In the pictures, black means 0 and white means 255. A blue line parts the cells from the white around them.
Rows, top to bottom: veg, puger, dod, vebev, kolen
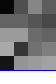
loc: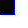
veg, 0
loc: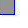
kolen, 1
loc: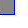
veg, 2
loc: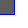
veg, 3
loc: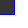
vebev, 1
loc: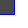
puger, 3
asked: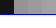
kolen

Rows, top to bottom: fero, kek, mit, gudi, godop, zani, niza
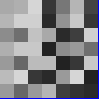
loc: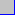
mit, 2
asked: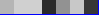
kek
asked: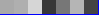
fero
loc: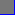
fero, 4
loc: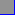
kek, 4
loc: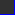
niza, 5

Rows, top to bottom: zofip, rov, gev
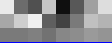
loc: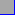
rov, 0
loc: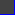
rov, 4
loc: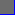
zofip, 1
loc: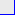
zofip, 0
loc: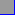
gev, 6
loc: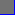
gev, 3
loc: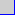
rov, 1

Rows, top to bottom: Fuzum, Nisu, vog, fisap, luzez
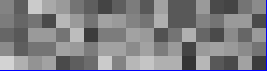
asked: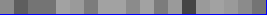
fisap
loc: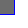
luzez, 6
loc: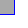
Fuzum, 3
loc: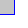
luzez, 10
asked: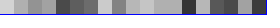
luzez
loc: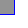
luzez, 2
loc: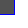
vog, 11

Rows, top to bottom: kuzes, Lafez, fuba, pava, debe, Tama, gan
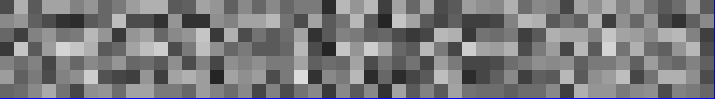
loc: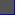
Tama, 7
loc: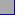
gan, 3

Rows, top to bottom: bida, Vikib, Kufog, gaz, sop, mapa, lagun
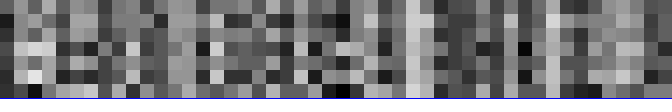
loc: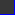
lagun, 25
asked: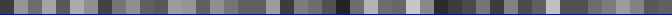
sop
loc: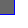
sop, 28

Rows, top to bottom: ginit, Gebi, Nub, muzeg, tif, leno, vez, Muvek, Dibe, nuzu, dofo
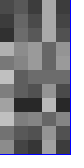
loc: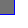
nuzu, 0
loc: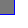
tif, 0

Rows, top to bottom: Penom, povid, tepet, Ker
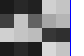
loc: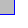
tepet, 2
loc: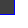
povid, 0
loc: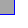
povid, 3
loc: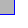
povid, 4
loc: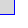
Ker, 3
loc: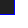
Penom, 2

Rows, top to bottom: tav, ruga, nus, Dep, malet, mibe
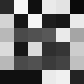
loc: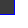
malet, 3
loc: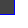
malet, 4
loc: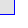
tav, 4
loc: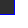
Dep, 3
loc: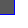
nus, 3
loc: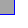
nus, 5
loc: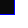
tav, 5

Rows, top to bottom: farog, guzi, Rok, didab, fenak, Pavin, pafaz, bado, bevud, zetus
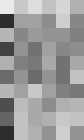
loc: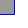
Rok, 2
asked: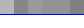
Rok
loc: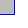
bado, 1
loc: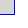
farog, 4

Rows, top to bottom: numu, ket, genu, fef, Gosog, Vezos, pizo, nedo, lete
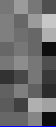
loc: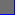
genu, 1
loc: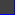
nedo, 1
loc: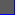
nedo, 0

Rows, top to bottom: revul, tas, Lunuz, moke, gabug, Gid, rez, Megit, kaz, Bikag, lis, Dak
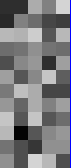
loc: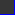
lis, 2
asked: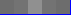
moke
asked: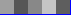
Gid
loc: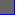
Megit, 1
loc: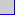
Lunuz, 2
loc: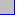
rez, 1
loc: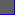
Gid, 4

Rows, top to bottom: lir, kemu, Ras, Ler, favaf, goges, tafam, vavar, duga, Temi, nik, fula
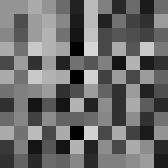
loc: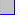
Ras, 6
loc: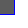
vavar, 10
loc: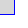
Ler, 6
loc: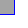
Ler, 4
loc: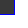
nik, 0
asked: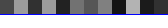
favaf
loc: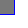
Ler, 11

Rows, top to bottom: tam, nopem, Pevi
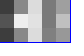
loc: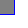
Pevi, 3
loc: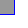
Pevi, 4
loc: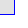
nopem, 2
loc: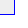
nopem, 1
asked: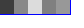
Pevi
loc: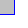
nopem, 4

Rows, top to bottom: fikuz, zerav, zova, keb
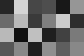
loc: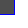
fikuz, 3
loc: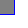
zerav, 3
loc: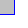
zova, 2
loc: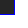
fikuz, 0
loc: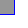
fikuz, 5
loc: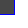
fikuz, 2

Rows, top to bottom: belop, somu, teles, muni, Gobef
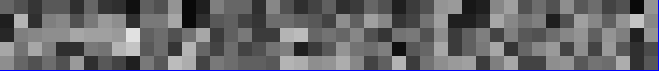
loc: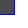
muni, 46
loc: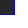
teles, 0

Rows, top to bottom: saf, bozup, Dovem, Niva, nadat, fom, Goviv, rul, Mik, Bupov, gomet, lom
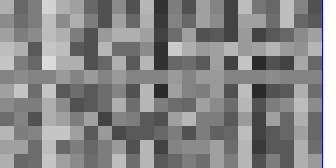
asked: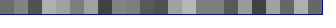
Mik
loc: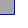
nadat, 21
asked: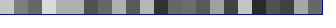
nadat
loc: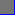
saf, 18
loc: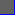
Bupov, 15
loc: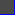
Bupov, 8
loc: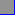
Niva, 21

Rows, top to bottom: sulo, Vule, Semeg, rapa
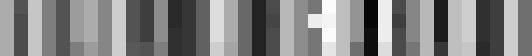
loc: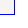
Vule, 23
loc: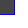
Vule, 19

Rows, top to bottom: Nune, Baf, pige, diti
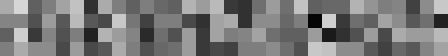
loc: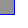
Nune, 26
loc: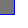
Baf, 9

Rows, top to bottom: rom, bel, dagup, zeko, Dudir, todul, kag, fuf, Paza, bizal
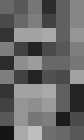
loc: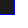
Paza, 4
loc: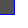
todul, 3
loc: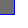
bizal, 3

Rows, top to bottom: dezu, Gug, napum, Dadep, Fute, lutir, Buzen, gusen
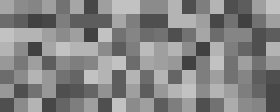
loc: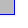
Dadep, 10
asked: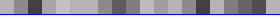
Dadep
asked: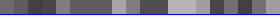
Gug
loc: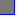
Fute, 1
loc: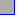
gusen, 16
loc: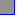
Buzen, 7
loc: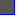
Buzen, 5

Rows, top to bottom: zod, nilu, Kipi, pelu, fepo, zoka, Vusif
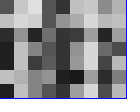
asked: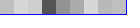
nilu
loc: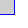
nilu, 2
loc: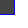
fepo, 7
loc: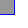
fepo, 5
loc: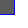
fepo, 3

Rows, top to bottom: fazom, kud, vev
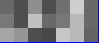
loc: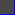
vev, 3
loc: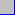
kud, 2
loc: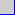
fazom, 5
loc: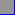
vev, 1
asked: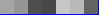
vev
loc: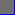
fazom, 4
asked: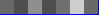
fazom

